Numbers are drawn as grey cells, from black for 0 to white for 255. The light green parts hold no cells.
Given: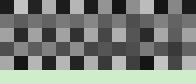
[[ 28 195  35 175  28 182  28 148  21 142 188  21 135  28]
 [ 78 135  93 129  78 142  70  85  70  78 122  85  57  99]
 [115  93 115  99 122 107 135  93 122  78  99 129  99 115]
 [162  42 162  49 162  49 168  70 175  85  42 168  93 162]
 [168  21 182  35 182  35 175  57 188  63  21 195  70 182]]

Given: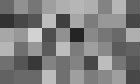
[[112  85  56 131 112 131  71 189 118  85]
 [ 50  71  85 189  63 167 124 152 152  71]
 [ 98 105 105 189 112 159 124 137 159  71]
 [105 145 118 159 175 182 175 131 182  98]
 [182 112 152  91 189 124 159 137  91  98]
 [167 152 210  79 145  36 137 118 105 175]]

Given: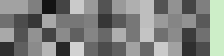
[[112  76  54 169 119 119 127  54  89 119 190 154 133 146  89]
 [162 162 127  19  68 202 154  83 154 175 190  83 146  68 127]
 [ 47  96 139 182  39 210 104  76  96 162 104 202 162  47  76]
 [169  83 146  68 139  96 133 104 175 119 196 112 139  60 112]]

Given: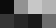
[[ 54  39  26 109]
 [ 11 146 199 180]]

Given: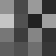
[[197  81  33 160]
 [ 95  81 111  55]
 [119  61 133  49]
 [146  73 154  41]]

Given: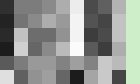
[[ 28 208 102 138 186 251  90  61 173]
 [ 42 194 109 109 146 243  61  75 194]
 [ 48 124 124 138 173 236  75  96 179]
 [ 35 116 138 173 153 243  83  69 194]
 [223  96 146 159 102  28 165 201  69]
 [ 90 124 153 153 130 159 130 201 186]]
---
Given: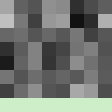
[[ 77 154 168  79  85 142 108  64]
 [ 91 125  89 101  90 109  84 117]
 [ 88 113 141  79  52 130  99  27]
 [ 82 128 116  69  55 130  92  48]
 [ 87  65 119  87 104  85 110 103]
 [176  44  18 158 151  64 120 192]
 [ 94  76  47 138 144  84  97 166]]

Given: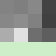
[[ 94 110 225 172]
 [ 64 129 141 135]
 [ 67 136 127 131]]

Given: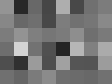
[[113 104 107 110 139 123 101 112]
 [156  84  85 161  78 155  48  78]
 [171 128 182  36  80 114 211 110]
 [122 111 142 123 118 127 147 124]
 [137 118 113 125  72 111 104 135]
 [124 112  72 174  70 104  40 148]]

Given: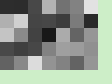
[[149  99 130 147 220 136  98]
 [144 156 159 130  71  63  73]
 [150 100 171  24  66 138 196]
 [ 41 123  60  71  69 208 176]
 [226 130 114 179  72  44  45]]

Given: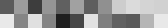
[[232 181  90  97 127 226  70  31 132 224 133 233]
 [209 212 219 205 144  94 161  96 149  61 156  91]]

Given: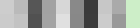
[[153 204  59 136 224 163  81 195 203]
 [170 199  58 137 215 162  86 186 205]]

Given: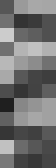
[[ 69  55  65 121]
 [ 73  87 107 193]
 [ 89  64  70  54]
 [161 167 153  97]
 [161 148 135  31]
 [ 95  67  53  77]
 [ 62  68  88 169]
 [113 140 155 184]
 [177 193 180 112]
 [ 80  94 104 204]
 [ 80  58  51 113]
 [166 168 154  87]]

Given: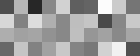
[[ 80 241 210 120 132 200 162 130 197 104]
 [166 137 162 150 191 136 146 165 161 174]
 [201 135  73 197 190 136 175 221 130 215]
 [117 203 252 100  95 210 136  39 182  78]]

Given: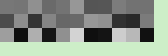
[[ 17 184 205  20  15 211 144  21 175  15 158]
 [123  41  49 145 151 105 103 133  52 141  76]
 [114 114 124  86  85 151 115 106 144 117 119]]
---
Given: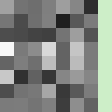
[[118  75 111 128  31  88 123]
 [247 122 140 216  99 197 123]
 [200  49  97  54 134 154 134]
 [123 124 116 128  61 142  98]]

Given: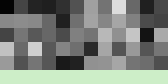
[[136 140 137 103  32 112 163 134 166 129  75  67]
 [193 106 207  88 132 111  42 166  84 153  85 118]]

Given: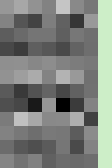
[[131  85  67 126  97  54 153]
 [ 72  60  95  87  73  99 110]
 [146 158 171 131 179 153 112]
 [ 79  71  25 150   0  59 131]
 [130 120 110 121 119  92 139]
 [133 115 129  97 108 106 110]]

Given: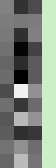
[[125 120 124]
 [113   5  67]
 [108   0  91]
 [112  55 107]
 [ 93  47  55]
 [102 187 116]]

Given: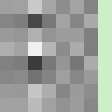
[[133 126  71 120 163 134 170]
 [174 164 240 181 140 172 127]
 [135 139 115 132 159 136 154]
 [161 161 186 161 146 156 135]]

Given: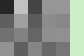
[[ 95 159  91 140 135]
 [146  95 133 104 118]]
